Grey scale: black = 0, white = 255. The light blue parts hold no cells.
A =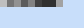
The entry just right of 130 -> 64
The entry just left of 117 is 191
